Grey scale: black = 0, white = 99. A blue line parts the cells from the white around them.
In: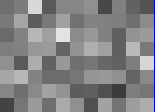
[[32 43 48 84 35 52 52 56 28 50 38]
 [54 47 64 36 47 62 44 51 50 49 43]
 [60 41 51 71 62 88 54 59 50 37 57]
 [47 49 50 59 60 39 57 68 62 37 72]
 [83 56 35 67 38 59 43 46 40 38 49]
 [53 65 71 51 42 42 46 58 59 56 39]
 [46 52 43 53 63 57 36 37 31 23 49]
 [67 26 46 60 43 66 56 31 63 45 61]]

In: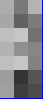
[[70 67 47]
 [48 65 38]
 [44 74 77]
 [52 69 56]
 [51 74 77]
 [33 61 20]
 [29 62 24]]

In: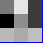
[[23 47 89]
 [23  0 55]
 [74 72 66]]

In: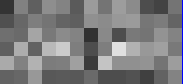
[[45 20 50 37 55 51 35 60 45 61 54 30 26]
 [39 31 40 49 45 39 37 56 54 59 60 46 48]
 [51 43 41 64 47 54 51 19 53 30 47 45 57]
 [47 37 67 38 72 79 49 30 49 87 69 59 62]
 [61 66 50 69 48 49 62 23 76 56 56 57 45]
 [51 38 40 59 34 35 34 41 30 30 32 25 38]]

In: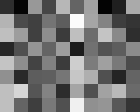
[[66 18  2 59 27 71 39 63  1 12]
 [20 70 29 25 45 36 98 64 51 24]
 [18 74 61 25 55 23 74 42 76 53]
 [54 15 31 58 39 61 11 44 32 36]
 [29 76 55 26 50 23 80 48 62 47]
 [39 56 16 36 37 46 77 68 31 14]
 [41 74 83 33 51 17 64 31 63 72]
 [20 74 39 24 47 31 93 56 58 34]]

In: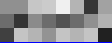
[[63 56 56 77 79 93 70 21]
 [69 42 20 54 42 32 42 56]
 [13 25 76 70 57 76 70 76]]
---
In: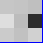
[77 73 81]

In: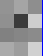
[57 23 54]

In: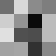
[43 57 30 53]

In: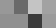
[59 56]

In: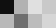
[ 6 43]

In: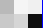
[72 83]
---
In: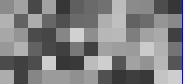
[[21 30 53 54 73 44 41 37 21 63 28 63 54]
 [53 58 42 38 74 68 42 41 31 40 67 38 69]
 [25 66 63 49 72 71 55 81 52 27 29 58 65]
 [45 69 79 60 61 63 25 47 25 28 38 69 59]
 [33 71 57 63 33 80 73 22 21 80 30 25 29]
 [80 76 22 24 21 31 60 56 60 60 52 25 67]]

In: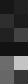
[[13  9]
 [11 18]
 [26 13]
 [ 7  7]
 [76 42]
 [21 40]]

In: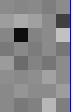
[[54 49 53 52 54]
 [25 54 62 66 61]
 [75 54 51  5 52]
 [46 54 48 53 47]
 [54 46 51 42 60]
 [54 63 55 53 55]
 [61 54 54 58 53]
 [49 71 50 47 53]]

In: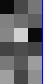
[[46 28  4]
 [37 43 50]
 [ 4 81 52]
 [26 30 26]
 [61 34 47]
 [56 27 62]]

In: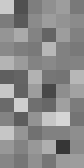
[[47 61 56 49 31 79]
 [54 57 61 54 35 48]
 [50 61 39 51 66 58]
 [47 50 71 47 49 53]
 [51 50 53 51 60 70]
 [71 45 46 69 39 37]
 [63 55 28 61 38 77]
 [48 62 40 43 80 41]
 [45 83 77 57 36 51]
 [55 50 50 44 58 77]
 [54 21 68 59 51 59]
 [61 60 46 56 46 52]]

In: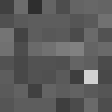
[[39 40 39 30 39 18 42 25]
 [44 35 33 36 36 36 35 31]
 [32 41 29 35 34 36 26 45]
 [41 39 50 48 44 41 30 44]
 [29 37 39 31 32 32 28 32]
 [28 81 24 35 31 32 28 36]
 [33 35 38 36 39 25 38 35]
 [30 41 29 24 36 36 36 33]]
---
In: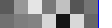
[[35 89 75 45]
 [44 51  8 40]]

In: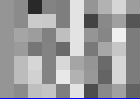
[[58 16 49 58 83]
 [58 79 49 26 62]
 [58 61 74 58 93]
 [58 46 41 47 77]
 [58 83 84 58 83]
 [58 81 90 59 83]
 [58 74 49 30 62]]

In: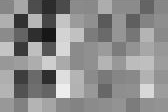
[[52 30 29 53 54 39]
 [68 71 76 56 58 51]
 [54 18 82 48 58 70]
 [76 74 84 56 48 65]
 [59 67 66 56 59 74]
 [68 41 86 54 52 69]
 [70 43 92 59 55 84]
 [59 70 53 54 57 56]]

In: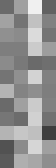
[[41 93]
 [63 75]
 [56 85]
 [49 79]
 [54 41]
 [45 82]
 [70 55]
 [41 79]
 [46 81]
 [70 74]
 [32 83]
 [35 65]]

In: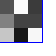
[[32 23]
 [50 26]
 [77 96]]

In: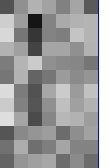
[[32 69 50 35]
 [80  8 66 70]
 [84 21 49 70]
 [69 26 64 69]
 [48 79 53 46]
 [46 39 60 58]
 [85 32 79 75]
 [79 33 74 69]
 [86 29 71 61]
 [33 58 42 63]
 [44 43 64 51]
 [39 62 42 42]]

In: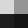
[[84]
 [12]]
